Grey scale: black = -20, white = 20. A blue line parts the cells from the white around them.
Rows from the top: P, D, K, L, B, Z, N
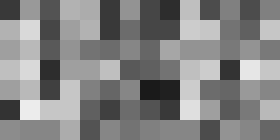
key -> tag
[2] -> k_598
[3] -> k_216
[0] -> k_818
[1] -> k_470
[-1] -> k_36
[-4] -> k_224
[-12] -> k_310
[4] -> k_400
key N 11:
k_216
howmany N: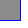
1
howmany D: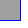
1
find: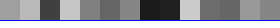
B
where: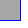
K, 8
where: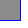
N, 0
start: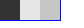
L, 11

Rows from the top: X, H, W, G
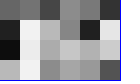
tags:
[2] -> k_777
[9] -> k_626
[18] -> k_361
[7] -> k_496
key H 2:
k_626
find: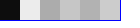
W
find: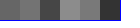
X
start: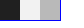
H, 0
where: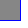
H, 3
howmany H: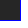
0

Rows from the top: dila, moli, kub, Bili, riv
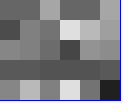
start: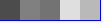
moli, 0
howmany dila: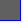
0
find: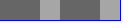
dila
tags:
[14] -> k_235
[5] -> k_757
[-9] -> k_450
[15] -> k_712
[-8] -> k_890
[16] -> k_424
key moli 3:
k_712
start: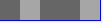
dila, 1
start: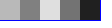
riv, 1
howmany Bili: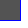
3

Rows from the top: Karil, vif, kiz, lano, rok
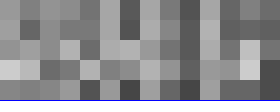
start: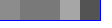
vif, 2
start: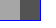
vif, 5
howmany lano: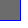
1

